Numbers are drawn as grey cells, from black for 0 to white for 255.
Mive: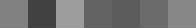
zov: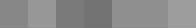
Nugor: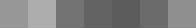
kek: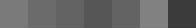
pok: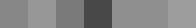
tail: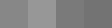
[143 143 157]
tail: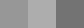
[ 99  92 107 143]

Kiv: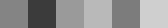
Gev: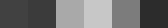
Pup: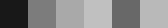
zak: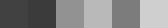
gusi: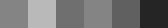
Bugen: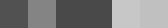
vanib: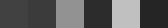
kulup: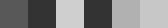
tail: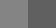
[37]
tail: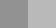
[124 207]
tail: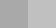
[104 185]
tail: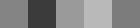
[207]
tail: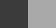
[199 124  44]

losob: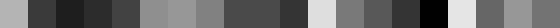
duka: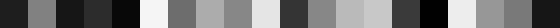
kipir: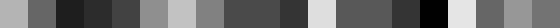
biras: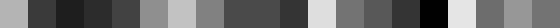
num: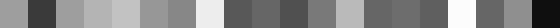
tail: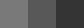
[  1 229 102 151 115]
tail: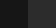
[  8 245 109 172 135 229  52 135 186 200  58   1 237 151 121  22]

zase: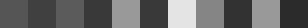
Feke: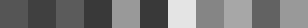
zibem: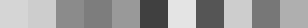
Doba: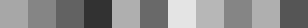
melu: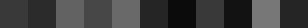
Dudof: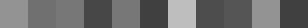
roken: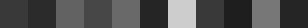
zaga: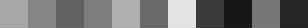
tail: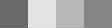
[175  85]
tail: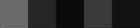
[119  37]
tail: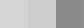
[125 153  64 228  85 205 119 175]

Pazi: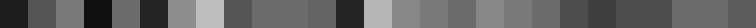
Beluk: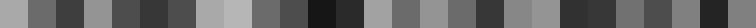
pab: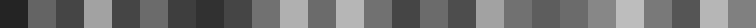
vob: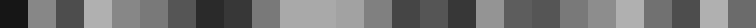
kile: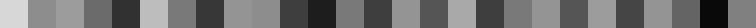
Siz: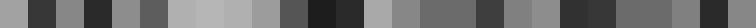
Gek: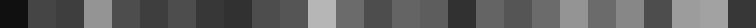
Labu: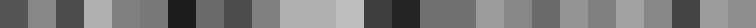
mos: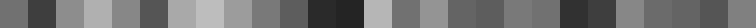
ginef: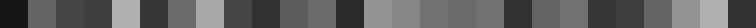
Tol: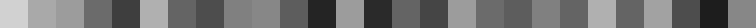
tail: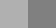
[121  29 107  77 128 176 176 189  62  36 113 113 156 135 107 148 128 162
 135  69 156 141]
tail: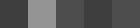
[ 55  49  77  85 182 107  77 100  93  49 100  85 107 148 107 135  77 156
 162  55]
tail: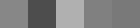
[ 29 107  77 128 176 176 189  62  36 113 113 156 135 107 148 128 162 135
  69 156 141]
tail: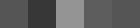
[121 141 176 113  77 176 107]

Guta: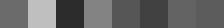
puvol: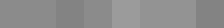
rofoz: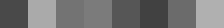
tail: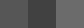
[176]
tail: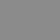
[131 139 155 147 147 131]
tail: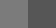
[ 65 107 176]

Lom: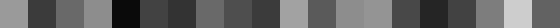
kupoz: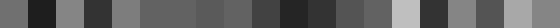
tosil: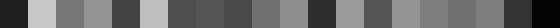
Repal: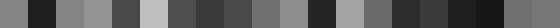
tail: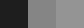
[ 72 191  78  59  72 112 141  37 162 105  45  59  30  22 112 118]
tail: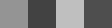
[ 84  72 112 141  45 154  84 148 125 112 125  51   4]
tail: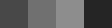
[162 105  45  59  30  22 112 118]

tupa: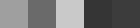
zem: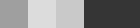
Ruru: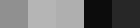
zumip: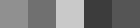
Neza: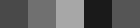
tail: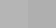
[12 39]
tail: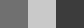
[85]
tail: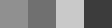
[85]
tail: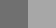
[26 85]
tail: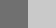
[60 85]
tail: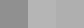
[12 39]
